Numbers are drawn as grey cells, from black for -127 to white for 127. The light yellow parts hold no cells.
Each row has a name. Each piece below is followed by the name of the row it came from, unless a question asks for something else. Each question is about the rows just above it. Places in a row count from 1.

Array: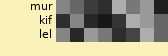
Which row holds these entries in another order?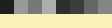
mur
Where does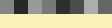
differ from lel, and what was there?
6, [-59]
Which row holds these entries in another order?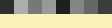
mur
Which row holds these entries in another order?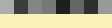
mur
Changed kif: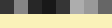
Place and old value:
1, [-81]
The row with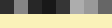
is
kif

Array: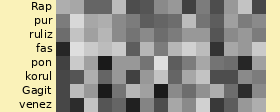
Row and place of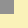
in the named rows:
Gagit, 11
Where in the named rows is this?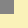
venez, 7
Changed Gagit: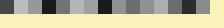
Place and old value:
9, [10]
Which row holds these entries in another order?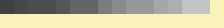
korul
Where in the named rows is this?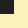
venez, 6
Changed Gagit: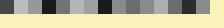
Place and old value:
11, [17]

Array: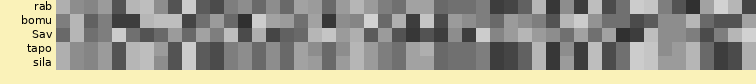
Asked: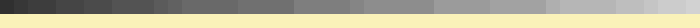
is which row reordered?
rab
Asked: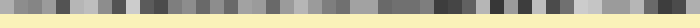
sila
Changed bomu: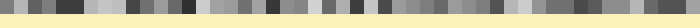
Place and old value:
8, [62]
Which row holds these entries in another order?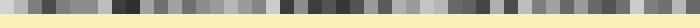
Sav
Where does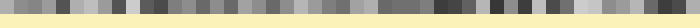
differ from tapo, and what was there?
6, [54]
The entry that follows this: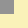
[-15]
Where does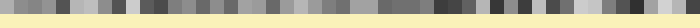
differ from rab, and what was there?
4, [27]

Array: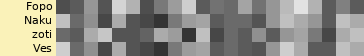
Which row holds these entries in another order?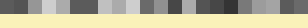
Ves
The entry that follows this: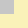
[-43]
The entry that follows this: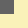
[43]

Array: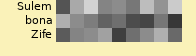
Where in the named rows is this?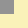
Sulem, 8
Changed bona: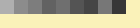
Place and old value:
6, [-51]

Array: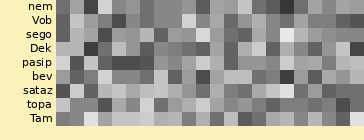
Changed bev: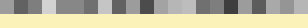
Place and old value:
13, [61]
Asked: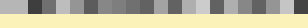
Dek
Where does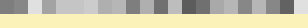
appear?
Tam
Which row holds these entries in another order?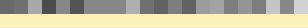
Vob
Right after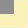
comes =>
[7]
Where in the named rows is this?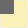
Vob, 13

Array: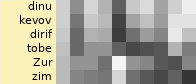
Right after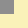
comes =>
[85]
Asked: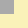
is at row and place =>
dirif, 4
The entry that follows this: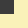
[-15]

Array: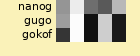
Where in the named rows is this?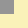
nanog, 1
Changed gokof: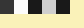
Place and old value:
3, [-110]

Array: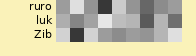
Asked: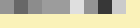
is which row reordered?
ruro
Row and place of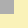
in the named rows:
luk, 1
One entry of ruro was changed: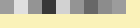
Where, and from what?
5, [75]
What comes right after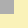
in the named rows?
[5]

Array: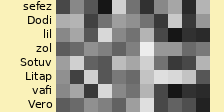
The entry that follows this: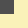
[-93]
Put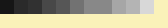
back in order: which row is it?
lil

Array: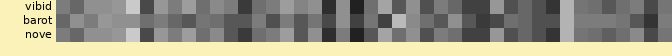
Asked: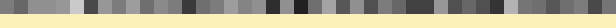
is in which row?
vibid
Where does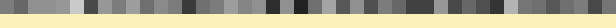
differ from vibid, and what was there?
33, [-47]
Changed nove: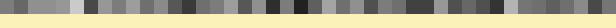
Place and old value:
23, [-40]
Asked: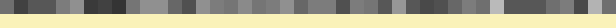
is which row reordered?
barot
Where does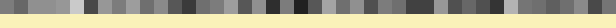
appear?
nove
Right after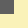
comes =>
[-16]
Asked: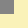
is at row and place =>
vibid, 18

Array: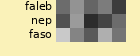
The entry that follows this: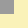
[-83]
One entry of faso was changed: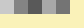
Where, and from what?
4, [47]
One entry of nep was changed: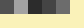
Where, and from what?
2, [27]
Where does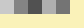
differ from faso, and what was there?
3, [-38]
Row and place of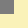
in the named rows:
faleb, 4

